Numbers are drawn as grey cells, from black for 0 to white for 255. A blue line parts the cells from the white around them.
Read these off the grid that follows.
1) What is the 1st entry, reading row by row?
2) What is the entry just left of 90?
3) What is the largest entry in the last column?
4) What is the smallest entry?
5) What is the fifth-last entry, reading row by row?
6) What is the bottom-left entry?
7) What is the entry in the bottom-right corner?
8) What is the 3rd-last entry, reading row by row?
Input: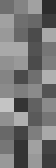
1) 111
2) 176
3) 176
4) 44
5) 68
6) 153
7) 60
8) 52

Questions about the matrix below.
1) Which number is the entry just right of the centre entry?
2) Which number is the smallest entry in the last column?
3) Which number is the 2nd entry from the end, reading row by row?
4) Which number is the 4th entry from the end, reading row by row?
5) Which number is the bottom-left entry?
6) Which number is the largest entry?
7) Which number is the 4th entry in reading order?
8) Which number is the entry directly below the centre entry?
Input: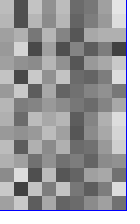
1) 119
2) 65
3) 160
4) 107
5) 160
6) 229
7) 145
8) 182

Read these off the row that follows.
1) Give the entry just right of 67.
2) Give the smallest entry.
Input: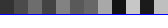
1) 130
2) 19
